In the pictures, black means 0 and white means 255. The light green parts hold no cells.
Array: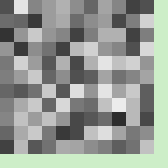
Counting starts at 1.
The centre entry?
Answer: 80
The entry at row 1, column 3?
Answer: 133
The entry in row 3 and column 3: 201
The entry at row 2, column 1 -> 108
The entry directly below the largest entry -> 45
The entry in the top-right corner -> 80
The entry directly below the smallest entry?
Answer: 164
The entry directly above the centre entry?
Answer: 72
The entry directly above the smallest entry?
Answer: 236
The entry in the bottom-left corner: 65
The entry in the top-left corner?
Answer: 80
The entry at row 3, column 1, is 51
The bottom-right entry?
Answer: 193
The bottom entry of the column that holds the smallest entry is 94
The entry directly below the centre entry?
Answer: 222
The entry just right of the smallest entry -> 185
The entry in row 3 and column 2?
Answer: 149
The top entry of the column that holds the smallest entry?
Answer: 133
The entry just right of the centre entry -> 94

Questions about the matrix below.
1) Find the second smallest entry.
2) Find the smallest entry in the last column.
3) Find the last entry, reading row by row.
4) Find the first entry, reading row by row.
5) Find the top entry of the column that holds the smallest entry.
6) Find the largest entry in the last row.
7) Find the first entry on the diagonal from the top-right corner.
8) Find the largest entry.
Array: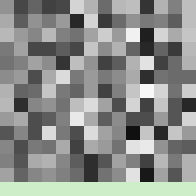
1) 24
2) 39
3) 178
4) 146
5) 190
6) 226
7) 190
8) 248

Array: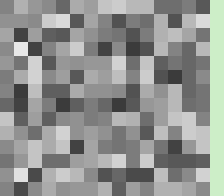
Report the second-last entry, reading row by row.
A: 165
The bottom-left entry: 131
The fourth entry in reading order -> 138
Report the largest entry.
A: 232
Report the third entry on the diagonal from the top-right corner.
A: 190
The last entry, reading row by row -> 138
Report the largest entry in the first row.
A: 204
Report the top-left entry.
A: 131
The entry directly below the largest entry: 116
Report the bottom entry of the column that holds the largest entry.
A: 74
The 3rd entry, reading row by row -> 151
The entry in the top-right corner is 88
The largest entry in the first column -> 196
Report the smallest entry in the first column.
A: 103
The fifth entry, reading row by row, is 103
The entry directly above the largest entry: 66
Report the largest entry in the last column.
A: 218
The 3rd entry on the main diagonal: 158

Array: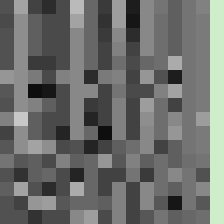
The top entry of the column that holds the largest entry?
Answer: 163
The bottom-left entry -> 81
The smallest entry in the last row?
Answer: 50
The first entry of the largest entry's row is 129
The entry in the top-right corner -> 129
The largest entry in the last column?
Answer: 157
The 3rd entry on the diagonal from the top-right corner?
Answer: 95
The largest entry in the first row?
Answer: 186
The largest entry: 200
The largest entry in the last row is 157
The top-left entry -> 81
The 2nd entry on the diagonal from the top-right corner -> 116
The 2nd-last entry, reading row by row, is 103
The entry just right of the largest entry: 95
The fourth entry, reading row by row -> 44
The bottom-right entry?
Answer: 110
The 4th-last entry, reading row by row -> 116
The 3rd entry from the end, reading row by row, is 95
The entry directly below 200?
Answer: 142
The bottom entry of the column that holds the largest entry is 81
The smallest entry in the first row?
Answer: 29
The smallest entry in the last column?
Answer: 81
